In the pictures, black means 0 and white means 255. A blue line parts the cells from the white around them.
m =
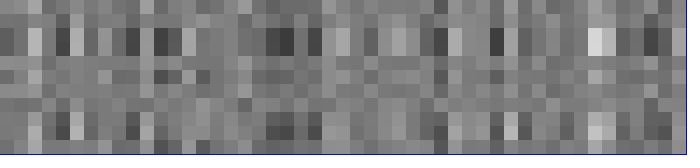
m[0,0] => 133
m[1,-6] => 150
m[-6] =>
[108, 128, 165, 124, 118, 129, 124, 148, 107, 109, 140, 79, 99, 152, 91, 116, 124, 136, 106, 98, 101, 117, 110, 139, 145, 127, 110, 127, 134, 138, 129, 88, 148, 122, 121, 94, 129, 121, 120, 116, 129, 121, 166, 142, 111, 108, 117, 113, 143]
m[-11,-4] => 119
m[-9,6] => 103
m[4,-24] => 118
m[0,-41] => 115
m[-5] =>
[138, 139, 147, 112, 129, 126, 125, 127, 120, 121, 148, 120, 134, 124, 112, 117, 131, 150, 119, 112, 122, 111, 123, 140, 122, 120, 135, 121, 118, 121, 133, 104, 135, 124, 135, 122, 143, 116, 137, 109, 118, 130, 135, 124, 118, 123, 147, 109, 126]
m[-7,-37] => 137
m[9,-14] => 83
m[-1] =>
[113, 131, 166, 121, 121, 128, 125, 147, 107, 110, 144, 82, 101, 149, 90, 115, 125, 141, 106, 98, 103, 114, 111, 142, 143, 126, 113, 125, 130, 136, 132, 86, 148, 121, 123, 97, 131, 119, 123, 111, 128, 123, 166, 139, 111, 108, 124, 110, 142]
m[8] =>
[122, 121, 153, 113, 84, 167, 107, 122, 122, 88, 151, 114, 125, 134, 143, 125, 135, 120, 124, 94, 87, 113, 88, 141, 140, 117, 123, 135, 145, 122, 103, 98, 151, 137, 143, 97, 168, 98, 132, 130, 102, 128, 173, 160, 107, 128, 97, 96, 141]
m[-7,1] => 138
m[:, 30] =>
[130, 105, 99, 98, 131, 129, 133, 111, 103, 100, 132]
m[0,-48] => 139
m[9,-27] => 75
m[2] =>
[94, 113, 181, 121, 71, 173, 103, 147, 105, 70, 150, 65, 88, 165, 115, 122, 129, 112, 107, 72, 59, 113, 70, 146, 166, 124, 97, 140, 161, 140, 99, 70, 171, 136, 133, 62, 160, 97, 117, 132, 112, 120, 214, 180, 96, 109, 70, 93, 162]
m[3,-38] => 66
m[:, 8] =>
[115, 126, 105, 106, 123, 107, 120, 130, 122, 117, 107]
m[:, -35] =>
[107, 145, 115, 118, 118, 91, 112, 146, 143, 138, 90]
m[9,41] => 129
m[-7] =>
[140, 138, 145, 111, 126, 129, 125, 123, 123, 121, 148, 125, 137, 120, 118, 118, 132, 148, 122, 112, 121, 112, 121, 140, 121, 118, 138, 121, 119, 119, 131, 106, 133, 125, 136, 124, 146, 114, 138, 111, 115, 131, 134, 125, 119, 126, 145, 108, 125]
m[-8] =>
[94, 113, 181, 121, 68, 175, 103, 145, 106, 69, 151, 66, 90, 164, 118, 122, 129, 112, 108, 73, 59, 113, 69, 146, 166, 124, 97, 141, 161, 140, 98, 71, 171, 136, 134, 62, 161, 97, 117, 133, 110, 120, 215, 181, 96, 110, 69, 92, 162]
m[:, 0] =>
[133, 115, 94, 94, 140, 108, 138, 116, 122, 121, 113]
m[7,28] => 138
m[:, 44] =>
[111, 118, 96, 96, 119, 111, 118, 127, 107, 98, 111]
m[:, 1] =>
[139, 114, 113, 113, 138, 128, 139, 112, 121, 124, 131]
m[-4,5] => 140
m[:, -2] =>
[99, 117, 93, 92, 108, 113, 109, 131, 96, 83, 110]

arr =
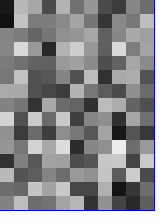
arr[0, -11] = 24
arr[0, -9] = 167
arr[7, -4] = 187
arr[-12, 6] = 152
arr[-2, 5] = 71
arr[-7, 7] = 143
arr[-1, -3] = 67
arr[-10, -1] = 83
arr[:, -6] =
[114, 165, 150, 205, 160, 82, 180, 100, 63, 119, 44, 77, 154, 71, 183]
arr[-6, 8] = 23
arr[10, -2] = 109
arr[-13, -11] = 132
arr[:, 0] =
[24, 18, 132, 134, 122, 119, 170, 131, 210, 145, 150, 50, 185, 109, 130]
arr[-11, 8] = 99
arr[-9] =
[170, 168, 81, 71, 60, 180, 119, 93, 75, 143, 107]
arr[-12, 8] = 217
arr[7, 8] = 172
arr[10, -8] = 168
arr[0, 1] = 184
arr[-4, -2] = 68
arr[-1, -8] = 115
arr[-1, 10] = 95
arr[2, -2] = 169
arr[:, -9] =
[167, 123, 101, 153, 99, 82, 81, 51, 202, 107, 210, 87, 93, 197, 109]
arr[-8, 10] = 79
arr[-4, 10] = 202
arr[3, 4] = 179
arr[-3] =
[185, 84, 93, 132, 109, 154, 145, 196, 91, 204, 74]
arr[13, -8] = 163
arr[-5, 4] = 220
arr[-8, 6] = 48
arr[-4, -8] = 163

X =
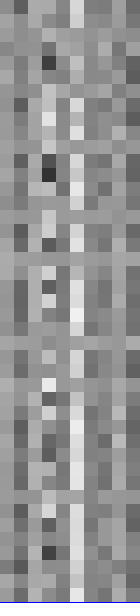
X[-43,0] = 141
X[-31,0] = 165
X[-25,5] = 163
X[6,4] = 166
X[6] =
[149, 135, 143, 194, 166, 148, 154, 165, 128, 143]
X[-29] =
[142, 123, 150, 154, 153, 209, 122, 151, 152, 118]
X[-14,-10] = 162
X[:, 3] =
[170, 139, 177, 115, 63, 134, 194, 191, 226, 180, 198, 82, 50, 188, 154, 198, 205, 91, 151, 208, 95, 210, 130, 156, 141, 188, 144, 234, 100, 207, 144, 103, 93, 177, 134, 187, 214, 96, 135, 66, 140, 170, 140]
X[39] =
[153, 114, 180, 66, 118, 223, 144, 120, 169, 135]
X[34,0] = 154
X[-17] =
[156, 108, 146, 144, 153, 208, 114, 136, 147, 97]
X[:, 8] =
[159, 155, 145, 119, 129, 154, 128, 153, 138, 177, 142, 168, 151, 163, 152, 147, 153, 175, 166, 164, 161, 171, 154, 151, 152, 151, 147, 168, 162, 184, 151, 186, 158, 167, 171, 151, 149, 165, 165, 169, 128, 161, 172]
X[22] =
[153, 103, 177, 130, 119, 240, 132, 138, 154, 116]
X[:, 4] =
[134, 127, 159, 168, 140, 129, 166, 131, 138, 139, 159, 131, 133, 114, 153, 154, 133, 120, 150, 119, 122, 125, 119, 148, 149, 145, 153, 152, 118, 142, 125, 119, 139, 119, 122, 162, 133, 145, 142, 118, 141, 129, 122]
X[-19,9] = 171
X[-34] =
[154, 134, 163, 180, 139, 223, 129, 142, 177, 135]
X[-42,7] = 137
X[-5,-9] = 131
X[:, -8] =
[171, 169, 148, 146, 157, 165, 143, 169, 163, 163, 148, 170, 163, 182, 150, 152, 168, 178, 156, 175, 175, 175, 177, 154, 156, 152, 146, 153, 178, 157, 172, 177, 156, 179, 177, 148, 169, 154, 160, 180, 166, 168, 179]
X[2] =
[155, 142, 148, 177, 159, 155, 147, 156, 145, 141]
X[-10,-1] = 127
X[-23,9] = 119
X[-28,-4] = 154
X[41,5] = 195
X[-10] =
[153, 109, 179, 177, 119, 229, 138, 117, 167, 127]
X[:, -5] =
[215, 206, 155, 161, 191, 174, 148, 216, 180, 223, 152, 215, 199, 231, 209, 157, 211, 226, 163, 182, 224, 219, 240, 214, 160, 213, 208, 160, 194, 217, 236, 221, 215, 229, 228, 164, 221, 218, 219, 223, 209, 195, 231]
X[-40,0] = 135

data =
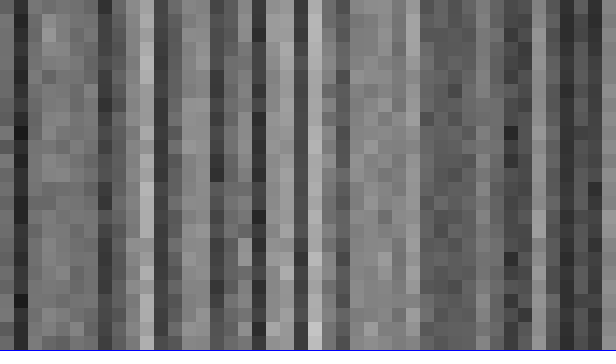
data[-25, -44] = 97
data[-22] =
[112, 55, 112, 135, 133, 111, 105, 67, 82, 130, 171, 61, 90, 128, 144, 75, 94, 119, 68, 143, 168, 69, 176, 129, 100, 125, 126, 141, 108, 162, 105, 88, 89, 91, 120, 98, 76, 59, 142, 84, 51, 88, 54, 126]
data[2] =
[112, 46, 104, 150, 125, 106, 118, 65, 87, 130, 156, 66, 88, 139, 138, 75, 87, 139, 45, 155, 155, 57, 181, 121, 86, 125, 126, 144, 117, 163, 86, 86, 90, 84, 120, 111, 58, 77, 148, 79, 45, 70, 51, 134]
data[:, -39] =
[112, 115, 106, 111, 120, 115, 107, 106, 116, 114, 124, 114, 120, 112, 116, 119, 106, 111, 114, 102, 105, 115, 111, 131, 115]
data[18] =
[97, 44, 112, 129, 122, 114, 115, 55, 87, 132, 154, 58, 95, 147, 138, 66, 97, 148, 60, 152, 157, 53, 184, 132, 72, 134, 137, 155, 114, 146, 95, 100, 92, 97, 114, 111, 46, 85, 139, 90, 44, 78, 65, 125]
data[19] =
[109, 55, 108, 123, 132, 102, 113, 60, 86, 125, 174, 61, 85, 136, 141, 70, 98, 107, 71, 134, 172, 67, 167, 134, 90, 132, 128, 146, 118, 158, 95, 85, 92, 89, 115, 101, 64, 72, 153, 77, 54, 91, 61, 133]
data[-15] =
[88, 47, 116, 118, 108, 124, 113, 64, 90, 132, 146, 55, 110, 150, 144, 67, 113, 141, 49, 148, 141, 71, 179, 123, 83, 134, 150, 129, 128, 132, 102, 92, 95, 109, 116, 113, 65, 84, 137, 94, 50, 83, 72, 139]
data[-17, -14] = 80
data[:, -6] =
[130, 135, 148, 142, 146, 137, 136, 138, 141, 151, 137, 146, 146, 140, 136, 156, 158, 129, 139, 153, 138, 147, 142, 140, 148]
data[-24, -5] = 95
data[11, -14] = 107
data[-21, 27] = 128
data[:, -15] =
[151, 163, 163, 162, 151, 136, 147, 151, 157, 142, 132, 146, 150, 148, 149, 141, 151, 156, 146, 158, 151, 130, 156, 147, 131]
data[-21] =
[113, 45, 114, 124, 127, 120, 100, 77, 89, 123, 180, 57, 93, 131, 149, 77, 110, 113, 68, 139, 163, 82, 173, 135, 102, 129, 138, 128, 120, 151, 111, 88, 98, 92, 123, 95, 69, 62, 146, 95, 58, 89, 64, 129]
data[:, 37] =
[81, 68, 77, 59, 62, 81, 75, 66, 82, 83, 84, 73, 74, 69, 78, 87, 72, 71, 85, 72, 80, 86, 56, 86, 91]
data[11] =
[119, 35, 118, 133, 126, 114, 102, 79, 94, 128, 169, 59, 87, 129, 139, 54, 100, 134, 56, 138, 152, 74, 167, 141, 84, 145, 129, 136, 119, 146, 107, 90, 90, 85, 130, 104, 52, 73, 146, 99, 53, 79, 68, 127]
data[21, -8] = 55
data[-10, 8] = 99
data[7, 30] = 103
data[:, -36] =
[103, 94, 87, 82, 89, 99, 88, 79, 101, 93, 90, 94, 92, 96, 106, 99, 87, 95, 87, 86, 95, 96, 84, 98, 93]
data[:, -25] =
[143, 155, 155, 143, 139, 130, 134, 134, 147, 144, 148, 138, 141, 136, 138, 144, 133, 144, 152, 134, 135, 137, 137, 166, 144]
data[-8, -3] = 87
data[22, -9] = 98
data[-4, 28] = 128
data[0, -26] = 58
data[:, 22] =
[172, 182, 181, 176, 173, 165, 164, 166, 164, 174, 179, 167, 168, 173, 164, 176, 166, 165, 184, 167, 161, 173, 171, 196, 188]
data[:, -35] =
[138, 132, 130, 130, 123, 129, 135, 131, 137, 121, 132, 128, 133, 124, 129, 123, 120, 142, 132, 125, 138, 121, 126, 132, 121]
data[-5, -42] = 116
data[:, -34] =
[161, 169, 156, 171, 180, 173, 153, 153, 152, 168, 146, 169, 160, 180, 173, 172, 172, 144, 154, 174, 151, 173, 172, 160, 175]
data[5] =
[106, 39, 122, 101, 116, 115, 103, 61, 99, 129, 173, 63, 96, 129, 133, 58, 109, 125, 69, 130, 154, 71, 165, 128, 77, 144, 138, 138, 123, 136, 103, 99, 86, 100, 128, 95, 62, 81, 137, 99, 54, 91, 67, 129]
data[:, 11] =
[69, 71, 66, 61, 57, 63, 67, 55, 55, 60, 55, 59, 55, 70, 63, 68, 60, 62, 58, 61, 67, 69, 63, 61, 75]
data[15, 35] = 97
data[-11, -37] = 54
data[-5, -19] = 138
